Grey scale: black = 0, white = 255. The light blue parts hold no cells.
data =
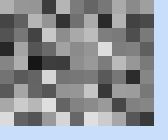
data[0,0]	177
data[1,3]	148
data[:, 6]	[101, 171, 188, 149, 153, 122, 197, 139, 223]
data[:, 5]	[123, 112, 169, 139, 142, 119, 150, 131, 103]
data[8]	[219, 98, 84, 154, 213, 103, 223, 204, 167, 87, 57]
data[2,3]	200
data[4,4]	60
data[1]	[69, 96, 181, 148, 51, 112, 171, 42, 179, 66, 74]
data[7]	[168, 203, 183, 223, 100, 131, 139, 154, 71, 129, 134]
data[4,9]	151
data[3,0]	39
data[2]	[83, 119, 67, 200, 141, 169, 188, 126, 122, 78, 122]
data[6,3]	86
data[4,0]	133
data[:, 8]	[170, 179, 122, 126, 186, 119, 158, 71, 167]
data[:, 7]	[119, 42, 126, 221, 124, 89, 56, 154, 204]
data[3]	[39, 164, 85, 106, 162, 139, 149, 221, 126, 129, 95]
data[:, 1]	[150, 96, 119, 164, 174, 90, 166, 203, 98]

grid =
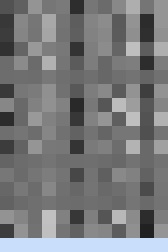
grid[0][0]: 82
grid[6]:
[57, 119, 123, 144, 113, 88, 125, 137, 91, 147, 62, 146]
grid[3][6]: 126
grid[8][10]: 83
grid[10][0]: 60
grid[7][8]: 188
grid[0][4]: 122
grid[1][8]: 90
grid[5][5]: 105
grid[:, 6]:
[118, 132, 130, 126, 125, 111, 125, 120, 130, 115, 122, 111, 115, 116, 111, 127, 137]
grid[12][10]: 98
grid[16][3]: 191
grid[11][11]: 114
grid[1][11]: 149
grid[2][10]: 47
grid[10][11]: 161
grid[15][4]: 129
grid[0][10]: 117
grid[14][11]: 115
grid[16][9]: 144
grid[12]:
[119, 107, 117, 125, 116, 71, 115, 95, 137, 129, 98, 119]
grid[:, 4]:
[122, 116, 114, 120, 117, 111, 113, 130, 119, 113, 119, 110, 116, 112, 110, 129, 116]
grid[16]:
[61, 147, 114, 191, 116, 97, 137, 133, 92, 144, 33, 148]
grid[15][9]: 139
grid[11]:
[100, 108, 111, 116, 110, 110, 111, 108, 104, 115, 105, 114]
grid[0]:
[82, 96, 148, 118, 122, 45, 118, 107, 136, 174, 117, 149]

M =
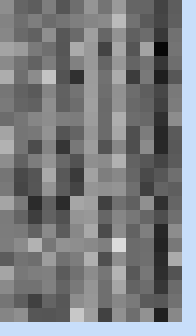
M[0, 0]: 142
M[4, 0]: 138
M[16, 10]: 127
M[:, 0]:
[142, 131, 135, 164, 138, 173, 118, 122, 108, 164, 178, 141, 117, 121, 165, 123, 124, 125, 92, 165, 138, 117, 133]
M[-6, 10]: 110
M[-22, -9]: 116
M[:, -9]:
[85, 116, 87, 86, 89, 83, 97, 96, 126, 84, 53, 104, 88, 92, 43, 81, 92, 146, 113, 91, 100, 87, 88]
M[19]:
[165, 120, 126, 128, 91, 113, 140, 118, 180, 88, 119, 46, 83]
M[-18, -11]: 140
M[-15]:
[108, 118, 134, 141, 126, 124, 157, 107, 174, 109, 104, 48, 141]
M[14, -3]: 144
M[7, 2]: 97
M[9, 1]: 117
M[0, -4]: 101
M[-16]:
[122, 101, 97, 143, 96, 109, 160, 106, 146, 105, 98, 65, 124]
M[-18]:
[173, 111, 140, 195, 83, 48, 156, 113, 172, 60, 121, 31, 87]
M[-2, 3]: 100
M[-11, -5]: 136
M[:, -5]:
[154, 187, 147, 167, 151, 172, 145, 146, 174, 167, 135, 177, 136, 148, 112, 134, 140, 219, 142, 180, 166, 135, 145]
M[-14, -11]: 120
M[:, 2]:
[93, 126, 97, 122, 98, 140, 90, 97, 134, 120, 76, 125, 85, 86, 43, 62, 98, 178, 110, 126, 114, 64, 86]
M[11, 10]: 87
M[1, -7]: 134
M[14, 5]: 166
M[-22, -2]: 70
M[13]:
[121, 70, 86, 148, 92, 68, 149, 144, 148, 111, 63, 100, 94]
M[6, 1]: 98
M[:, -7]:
[149, 134, 159, 153, 153, 156, 157, 160, 157, 150, 157, 143, 162, 149, 160, 152, 169, 137, 176, 140, 149, 151, 158]
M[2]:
[135, 106, 97, 143, 87, 106, 159, 102, 147, 96, 108, 56, 113]
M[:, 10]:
[101, 90, 108, 163, 115, 121, 94, 98, 104, 124, 139, 87, 74, 63, 144, 102, 127, 110, 111, 119, 109, 91, 146]

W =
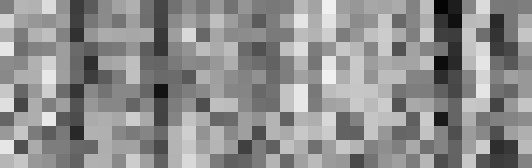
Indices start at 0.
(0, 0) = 126
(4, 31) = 12
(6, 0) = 199
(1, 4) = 159
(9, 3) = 92
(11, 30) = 182
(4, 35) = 110
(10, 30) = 112
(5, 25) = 200
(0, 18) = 124
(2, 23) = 206
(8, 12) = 133
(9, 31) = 132
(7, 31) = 132
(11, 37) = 130
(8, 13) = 194
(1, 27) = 200
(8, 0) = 101
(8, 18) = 145
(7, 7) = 135
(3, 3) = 133
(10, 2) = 171
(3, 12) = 133
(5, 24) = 174
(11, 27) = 148
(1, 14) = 140
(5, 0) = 137
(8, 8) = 167
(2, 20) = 123
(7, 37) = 197
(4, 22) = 117
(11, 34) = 85
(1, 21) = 229
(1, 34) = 188
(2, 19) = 122
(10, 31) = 132
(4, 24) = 147
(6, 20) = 195
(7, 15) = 191

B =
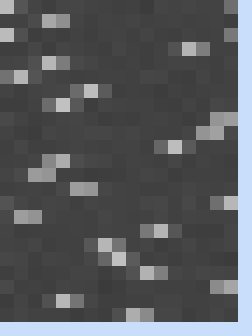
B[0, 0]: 186
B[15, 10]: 66
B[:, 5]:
[70, 68, 66, 67, 73, 64, 107, 88, 69, 68, 68, 77, 65, 157, 64, 66, 66, 65, 65, 68, 67, 116, 61]
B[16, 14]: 62
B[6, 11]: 61
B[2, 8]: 67
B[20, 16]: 165
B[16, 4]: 65
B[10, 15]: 67
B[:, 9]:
[65, 68, 64, 65, 66, 65, 65, 66, 63, 69, 67, 67, 66, 66, 66, 65, 67, 66, 91, 82, 67, 65, 173]
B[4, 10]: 63
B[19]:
[63, 68, 62, 64, 65, 68, 68, 62, 68, 82, 178, 127, 70, 67, 70, 69, 68]
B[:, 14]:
[67, 66, 65, 126, 66, 68, 65, 63, 66, 148, 66, 67, 65, 67, 65, 67, 62, 64, 65, 70, 63, 65, 65]
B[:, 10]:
[60, 65, 68, 63, 63, 70, 64, 66, 66, 66, 64, 66, 69, 64, 70, 66, 120, 69, 64, 178, 67, 65, 138]
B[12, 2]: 155
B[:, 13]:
[69, 65, 67, 180, 68, 62, 63, 67, 62, 69, 90, 63, 65, 69, 72, 68, 63, 69, 66, 67, 65, 65, 62]
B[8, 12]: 65
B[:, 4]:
[69, 143, 63, 69, 124, 66, 70, 193, 68, 67, 66, 172, 65, 73, 68, 66, 65, 65, 67, 65, 68, 183, 66]
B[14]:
[83, 70, 66, 69, 68, 64, 69, 67, 67, 66, 70, 71, 65, 72, 65, 111, 183]
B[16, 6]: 65
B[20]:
[73, 64, 65, 63, 68, 67, 66, 59, 62, 67, 67, 65, 65, 65, 63, 139, 165]
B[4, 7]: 65
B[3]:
[63, 63, 70, 62, 69, 67, 65, 63, 69, 65, 63, 66, 82, 180, 126, 66, 66]
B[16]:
[68, 63, 64, 65, 65, 66, 65, 68, 67, 67, 120, 180, 86, 63, 62, 62, 69]
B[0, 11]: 69
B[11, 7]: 69
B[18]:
[71, 69, 63, 68, 67, 65, 71, 102, 192, 91, 64, 66, 63, 66, 65, 62, 60]
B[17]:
[67, 66, 69, 63, 65, 65, 87, 182, 115, 66, 69, 62, 65, 69, 64, 66, 69]
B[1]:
[67, 66, 75, 167, 143, 68, 64, 67, 66, 68, 65, 66, 67, 65, 66, 67, 63]

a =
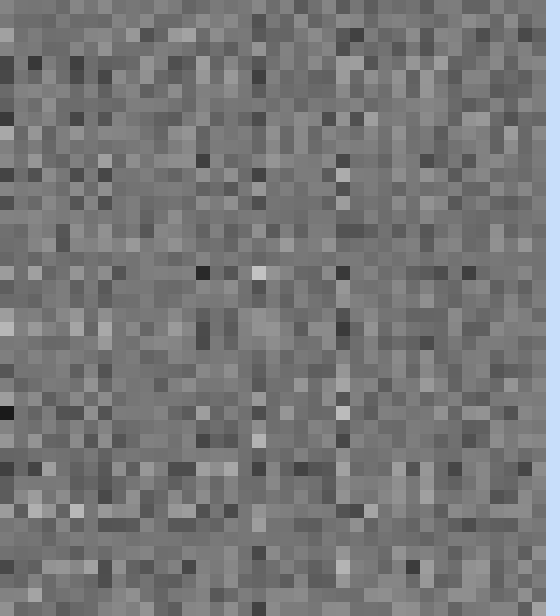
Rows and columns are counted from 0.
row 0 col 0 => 132
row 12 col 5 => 76
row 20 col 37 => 97
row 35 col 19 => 118
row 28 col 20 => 119
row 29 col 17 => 112
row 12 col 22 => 124
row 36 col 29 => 114
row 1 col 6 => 109
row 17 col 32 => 133
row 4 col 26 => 84
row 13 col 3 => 122
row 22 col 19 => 135
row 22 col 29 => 100
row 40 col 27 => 102
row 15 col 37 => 116
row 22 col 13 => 118
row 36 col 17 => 119
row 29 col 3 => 124
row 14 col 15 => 124
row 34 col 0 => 93
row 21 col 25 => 128
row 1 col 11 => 106
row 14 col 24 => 157
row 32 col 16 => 126
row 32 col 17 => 112
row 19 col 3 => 101
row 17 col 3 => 145
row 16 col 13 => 119
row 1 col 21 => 139
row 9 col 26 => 134
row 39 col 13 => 130
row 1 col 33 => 140
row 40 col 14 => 129
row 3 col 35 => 133
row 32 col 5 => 107
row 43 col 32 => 100
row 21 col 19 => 120
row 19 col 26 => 130
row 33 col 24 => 162
